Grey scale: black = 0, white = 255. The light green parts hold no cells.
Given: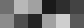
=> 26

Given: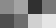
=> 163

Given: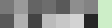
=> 89

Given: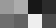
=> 172

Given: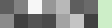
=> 184

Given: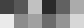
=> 42

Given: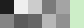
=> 204

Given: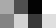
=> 79

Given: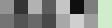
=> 197

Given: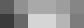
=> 169
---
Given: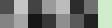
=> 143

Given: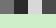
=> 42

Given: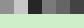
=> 122

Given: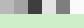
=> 227

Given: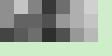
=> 80

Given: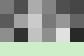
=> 142

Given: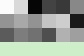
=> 79

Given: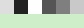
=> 85
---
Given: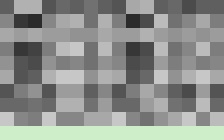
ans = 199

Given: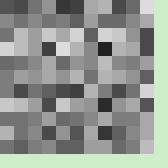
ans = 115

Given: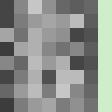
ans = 60

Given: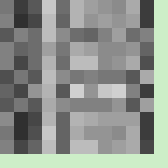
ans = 129

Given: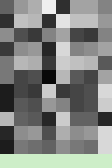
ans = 28
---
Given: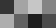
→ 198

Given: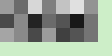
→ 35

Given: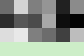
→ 75

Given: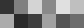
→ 212

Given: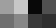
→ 8

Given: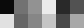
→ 146

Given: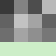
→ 164

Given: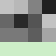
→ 84

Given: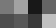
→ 24
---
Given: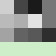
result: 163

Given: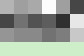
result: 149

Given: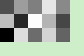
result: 0

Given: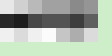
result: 240

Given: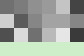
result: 79

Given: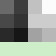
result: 41

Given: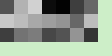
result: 62

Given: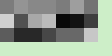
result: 92

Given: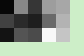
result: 19
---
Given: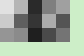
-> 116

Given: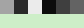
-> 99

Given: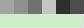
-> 77

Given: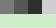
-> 207

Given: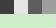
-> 158

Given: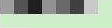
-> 201

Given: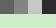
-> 43

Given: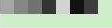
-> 62

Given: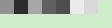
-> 217

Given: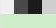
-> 207
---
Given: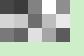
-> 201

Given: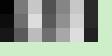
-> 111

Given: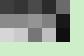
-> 138

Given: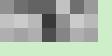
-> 203

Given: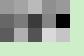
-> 123

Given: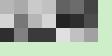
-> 119

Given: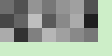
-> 100
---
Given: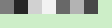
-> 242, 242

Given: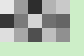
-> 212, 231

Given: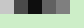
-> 14, 199

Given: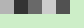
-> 105, 204

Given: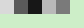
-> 23, 217

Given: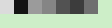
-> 133, 219

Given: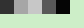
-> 199, 199

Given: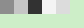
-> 50, 244
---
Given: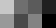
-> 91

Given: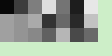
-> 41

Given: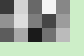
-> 69

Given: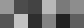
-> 122

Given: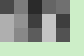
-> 196

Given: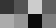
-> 204

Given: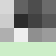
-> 65
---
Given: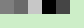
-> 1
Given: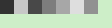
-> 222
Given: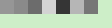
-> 182
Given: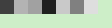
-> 128
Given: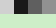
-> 95
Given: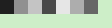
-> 173
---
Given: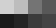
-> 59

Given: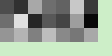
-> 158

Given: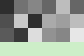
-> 158

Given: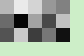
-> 73

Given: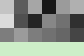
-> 113

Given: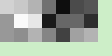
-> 103

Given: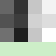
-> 210

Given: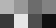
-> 78
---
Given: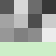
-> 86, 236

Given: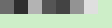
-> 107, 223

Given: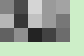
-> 131, 108

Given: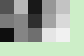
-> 82, 241

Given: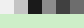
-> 240, 109

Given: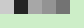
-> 203, 115
